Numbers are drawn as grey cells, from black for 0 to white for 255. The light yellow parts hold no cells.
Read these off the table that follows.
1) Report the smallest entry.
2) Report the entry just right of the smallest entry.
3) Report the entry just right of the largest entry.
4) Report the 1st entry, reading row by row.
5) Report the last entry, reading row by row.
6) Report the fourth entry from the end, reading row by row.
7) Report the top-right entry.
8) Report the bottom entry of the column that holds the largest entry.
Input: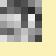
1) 40
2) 128
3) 52
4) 208
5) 66
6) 167
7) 167
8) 140

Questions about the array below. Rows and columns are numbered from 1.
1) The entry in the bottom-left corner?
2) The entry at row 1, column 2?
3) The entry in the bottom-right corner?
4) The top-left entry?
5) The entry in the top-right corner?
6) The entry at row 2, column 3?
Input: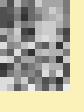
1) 220
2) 80
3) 236
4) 149
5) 122
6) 136

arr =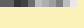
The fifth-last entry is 174
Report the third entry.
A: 54
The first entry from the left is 96

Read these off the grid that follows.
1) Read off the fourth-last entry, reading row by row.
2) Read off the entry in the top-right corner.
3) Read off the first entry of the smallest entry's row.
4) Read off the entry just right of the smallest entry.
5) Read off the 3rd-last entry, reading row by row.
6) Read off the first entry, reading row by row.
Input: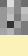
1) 164
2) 109
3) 151
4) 164
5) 178
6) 109

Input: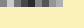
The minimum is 43
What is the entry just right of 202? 117

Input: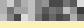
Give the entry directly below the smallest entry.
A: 103
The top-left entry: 175
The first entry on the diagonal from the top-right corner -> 219
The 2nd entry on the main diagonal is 116
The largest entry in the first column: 191
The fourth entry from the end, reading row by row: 73
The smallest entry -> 60
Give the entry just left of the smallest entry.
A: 147
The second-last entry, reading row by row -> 175

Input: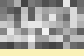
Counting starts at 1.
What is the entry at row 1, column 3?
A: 174
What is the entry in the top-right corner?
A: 107
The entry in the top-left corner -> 107
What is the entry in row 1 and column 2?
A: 121
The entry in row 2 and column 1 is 121
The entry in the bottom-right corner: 95
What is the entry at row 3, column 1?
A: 134
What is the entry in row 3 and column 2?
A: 162
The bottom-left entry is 79
